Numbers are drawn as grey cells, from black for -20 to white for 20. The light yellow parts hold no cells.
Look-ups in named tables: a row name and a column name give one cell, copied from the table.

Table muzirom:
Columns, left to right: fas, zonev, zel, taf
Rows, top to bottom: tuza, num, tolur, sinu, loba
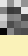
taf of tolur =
-9
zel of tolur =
1
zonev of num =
-11
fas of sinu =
9
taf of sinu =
-1
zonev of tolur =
0
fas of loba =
-19
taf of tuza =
3
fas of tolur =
13
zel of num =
-10
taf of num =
16
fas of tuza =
16
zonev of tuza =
3
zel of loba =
-7
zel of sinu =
-4
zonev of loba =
1

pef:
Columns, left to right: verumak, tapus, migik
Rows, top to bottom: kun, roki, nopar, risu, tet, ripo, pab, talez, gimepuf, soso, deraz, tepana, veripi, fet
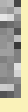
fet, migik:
-1
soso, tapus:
1
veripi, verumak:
12
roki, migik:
10
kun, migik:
-9
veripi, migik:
-1
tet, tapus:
3
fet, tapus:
-5
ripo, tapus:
2
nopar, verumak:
16
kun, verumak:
8

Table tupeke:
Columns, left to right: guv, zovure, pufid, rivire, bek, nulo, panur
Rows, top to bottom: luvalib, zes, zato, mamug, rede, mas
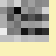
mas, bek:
10
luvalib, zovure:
7
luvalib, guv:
12
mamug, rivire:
5
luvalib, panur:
2
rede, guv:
17
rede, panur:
-13
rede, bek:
-7
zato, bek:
-7
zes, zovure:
-5
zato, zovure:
-8
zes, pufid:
-19
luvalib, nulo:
1
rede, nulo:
-16

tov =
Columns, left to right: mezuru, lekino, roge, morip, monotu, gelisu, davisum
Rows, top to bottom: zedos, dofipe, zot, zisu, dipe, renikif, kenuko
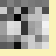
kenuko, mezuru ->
-6
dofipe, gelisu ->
10
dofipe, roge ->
7
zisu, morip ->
-12
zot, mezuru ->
-7
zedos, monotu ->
-1
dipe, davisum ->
16
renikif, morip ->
9
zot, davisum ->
14
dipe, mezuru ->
5

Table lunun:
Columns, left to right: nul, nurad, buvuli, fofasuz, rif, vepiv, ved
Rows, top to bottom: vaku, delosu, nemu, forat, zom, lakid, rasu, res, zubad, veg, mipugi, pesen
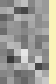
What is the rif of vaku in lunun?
1
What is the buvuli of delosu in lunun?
-6
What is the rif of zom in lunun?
3
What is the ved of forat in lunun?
3
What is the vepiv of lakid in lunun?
-1
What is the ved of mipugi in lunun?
6
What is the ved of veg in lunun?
-4
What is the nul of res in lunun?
0
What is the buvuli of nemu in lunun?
9
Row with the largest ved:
pesen

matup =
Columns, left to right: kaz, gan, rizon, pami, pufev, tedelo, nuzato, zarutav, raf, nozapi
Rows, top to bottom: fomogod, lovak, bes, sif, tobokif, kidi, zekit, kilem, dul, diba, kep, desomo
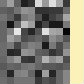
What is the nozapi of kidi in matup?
-7
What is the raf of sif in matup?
-16
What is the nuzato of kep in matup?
5
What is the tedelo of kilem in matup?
-5
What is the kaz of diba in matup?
-6
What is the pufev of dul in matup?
-12
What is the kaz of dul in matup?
-4
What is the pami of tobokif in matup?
-9
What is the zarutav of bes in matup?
-10

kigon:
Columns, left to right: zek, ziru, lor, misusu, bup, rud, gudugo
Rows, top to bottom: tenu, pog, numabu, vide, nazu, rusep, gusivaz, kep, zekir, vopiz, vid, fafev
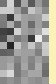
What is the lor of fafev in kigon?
1
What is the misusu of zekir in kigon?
5
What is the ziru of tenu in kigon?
13
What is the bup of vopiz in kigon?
0
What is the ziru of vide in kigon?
7
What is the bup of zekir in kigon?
1
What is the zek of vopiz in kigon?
4
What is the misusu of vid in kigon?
3
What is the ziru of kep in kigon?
-4
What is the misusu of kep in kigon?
5
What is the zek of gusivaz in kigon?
7

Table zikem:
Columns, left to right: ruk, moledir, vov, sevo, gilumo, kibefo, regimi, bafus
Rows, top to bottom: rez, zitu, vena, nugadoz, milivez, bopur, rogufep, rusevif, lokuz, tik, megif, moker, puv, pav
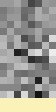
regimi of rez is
4
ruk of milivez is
-1
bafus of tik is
1
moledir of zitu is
2
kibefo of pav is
-17
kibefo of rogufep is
-5
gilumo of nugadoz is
-6
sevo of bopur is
-8
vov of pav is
-9
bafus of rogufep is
-1
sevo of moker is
10
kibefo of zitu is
7
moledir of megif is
8
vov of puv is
1
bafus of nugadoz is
5
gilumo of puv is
-3
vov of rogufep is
8
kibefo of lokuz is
-10
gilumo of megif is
-1
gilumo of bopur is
-3

